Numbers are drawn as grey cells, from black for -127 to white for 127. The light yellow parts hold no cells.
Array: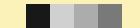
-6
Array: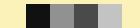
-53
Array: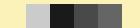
-54
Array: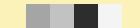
37
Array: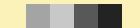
-39
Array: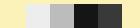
-70
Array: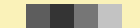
-34
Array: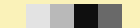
-22
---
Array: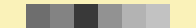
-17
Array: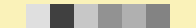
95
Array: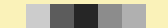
76
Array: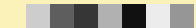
77
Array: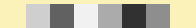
79
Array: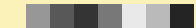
23
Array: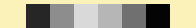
-89
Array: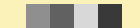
15
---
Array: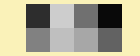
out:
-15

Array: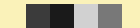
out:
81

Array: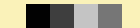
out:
68

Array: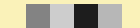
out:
-98

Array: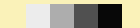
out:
-47

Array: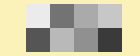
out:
42

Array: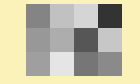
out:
85
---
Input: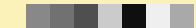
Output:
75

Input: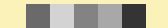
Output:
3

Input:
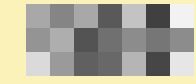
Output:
-15

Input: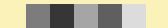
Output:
37

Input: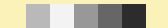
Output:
24

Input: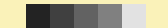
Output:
-29

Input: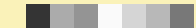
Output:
122

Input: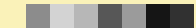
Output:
-40
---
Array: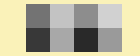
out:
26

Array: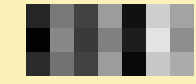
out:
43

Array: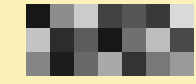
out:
26

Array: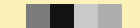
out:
46

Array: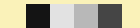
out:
-58

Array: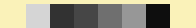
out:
-113

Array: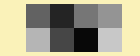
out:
72

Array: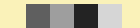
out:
86

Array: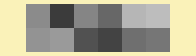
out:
-9

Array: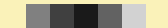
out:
82
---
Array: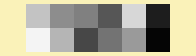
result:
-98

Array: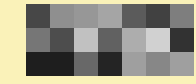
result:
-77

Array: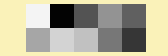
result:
-31

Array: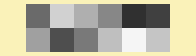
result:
-63

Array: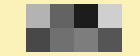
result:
79

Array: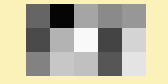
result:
84

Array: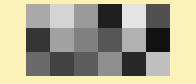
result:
-110

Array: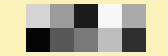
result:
42
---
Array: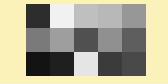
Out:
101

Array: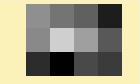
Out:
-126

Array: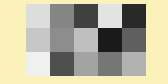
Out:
35

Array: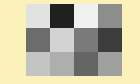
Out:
46

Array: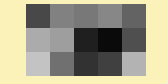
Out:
-77

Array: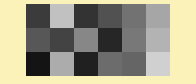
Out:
-19
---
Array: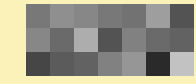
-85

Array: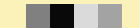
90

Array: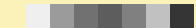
65

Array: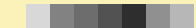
16

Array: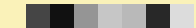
-87

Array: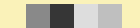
93

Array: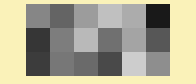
77

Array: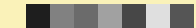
95
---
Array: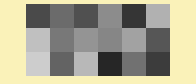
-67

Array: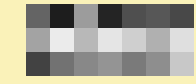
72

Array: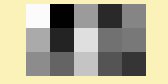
-74

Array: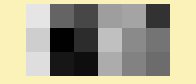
-19

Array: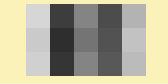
59

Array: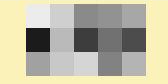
52

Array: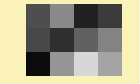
36

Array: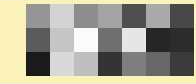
-69
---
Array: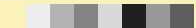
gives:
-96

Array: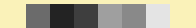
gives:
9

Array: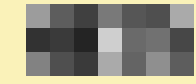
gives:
-41

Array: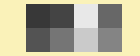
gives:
-44

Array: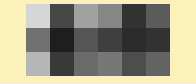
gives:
-77

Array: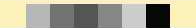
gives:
77

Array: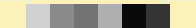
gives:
-117
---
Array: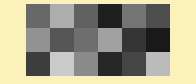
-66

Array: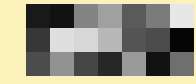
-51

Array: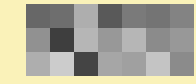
46

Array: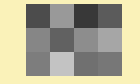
-2

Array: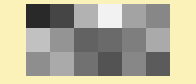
14

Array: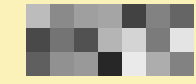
-32

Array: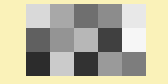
-83
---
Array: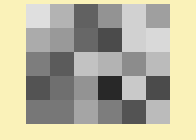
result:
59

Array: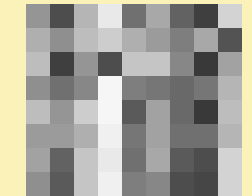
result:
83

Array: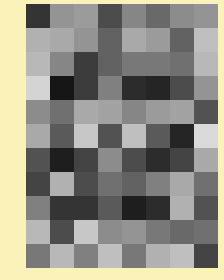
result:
-59

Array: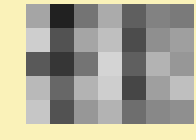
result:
15

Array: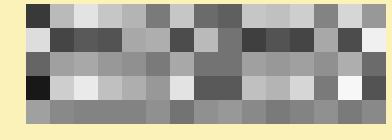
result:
9
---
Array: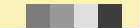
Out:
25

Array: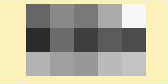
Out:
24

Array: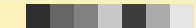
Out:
-66

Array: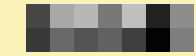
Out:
-64

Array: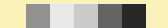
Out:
74

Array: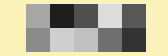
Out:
64

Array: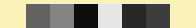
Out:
102

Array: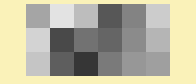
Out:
-5

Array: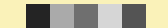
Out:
-16

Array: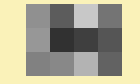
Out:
8
